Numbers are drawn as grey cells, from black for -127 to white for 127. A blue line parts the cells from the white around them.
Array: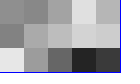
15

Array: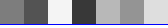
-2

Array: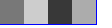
-7

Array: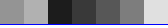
20

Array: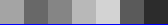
36

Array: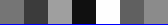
-10

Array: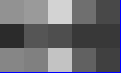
18
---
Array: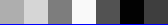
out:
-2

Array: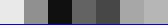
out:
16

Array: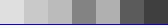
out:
47

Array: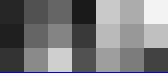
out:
-3

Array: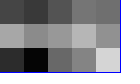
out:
-10

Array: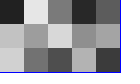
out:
15

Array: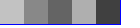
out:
8

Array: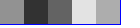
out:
18

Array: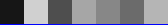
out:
7

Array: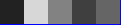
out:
-26
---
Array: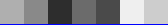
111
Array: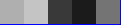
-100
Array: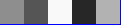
-88
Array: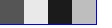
-100
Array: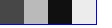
-111
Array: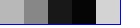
-122
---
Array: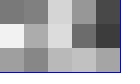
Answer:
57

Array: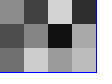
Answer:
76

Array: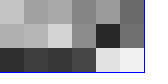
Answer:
-58

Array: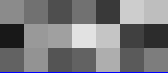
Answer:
46

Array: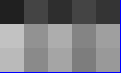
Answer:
37

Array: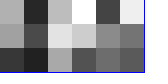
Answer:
-45

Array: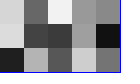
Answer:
-40

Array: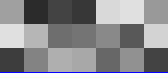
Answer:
-24
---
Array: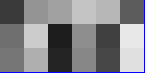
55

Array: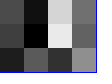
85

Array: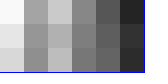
-41

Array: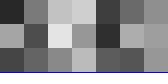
-21

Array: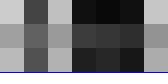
-111

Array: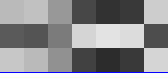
-70
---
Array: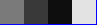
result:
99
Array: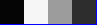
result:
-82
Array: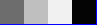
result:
-123
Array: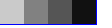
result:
-110
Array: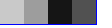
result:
-46
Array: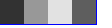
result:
-33
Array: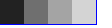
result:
84
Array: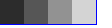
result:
84
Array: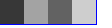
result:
78
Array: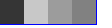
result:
1
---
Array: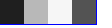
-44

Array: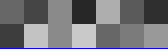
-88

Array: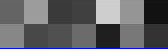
-63

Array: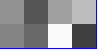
61

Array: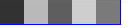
78

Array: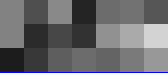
-91

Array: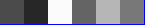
-27

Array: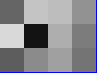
18
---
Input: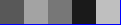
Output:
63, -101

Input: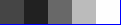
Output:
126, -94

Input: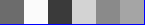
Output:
123, -69

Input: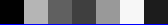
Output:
119, -126

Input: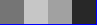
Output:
70, -87

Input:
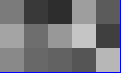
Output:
69, -82

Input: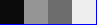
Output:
110, -116

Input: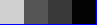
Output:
80, -124
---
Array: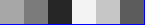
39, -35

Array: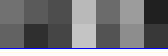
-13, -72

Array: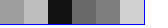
29, 81

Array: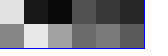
97, -38

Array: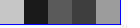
70, 28

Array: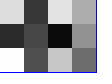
93, -18
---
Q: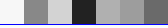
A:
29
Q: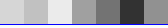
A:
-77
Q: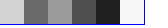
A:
-95
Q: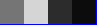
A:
-83
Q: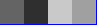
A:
73
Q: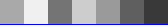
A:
-32
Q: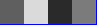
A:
-85
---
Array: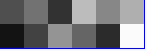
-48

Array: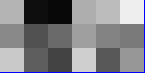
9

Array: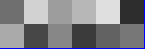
-16

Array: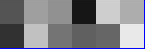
-43

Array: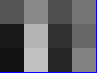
-103

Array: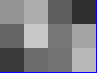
-27

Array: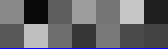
9

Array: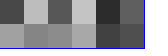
-55

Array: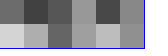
-19
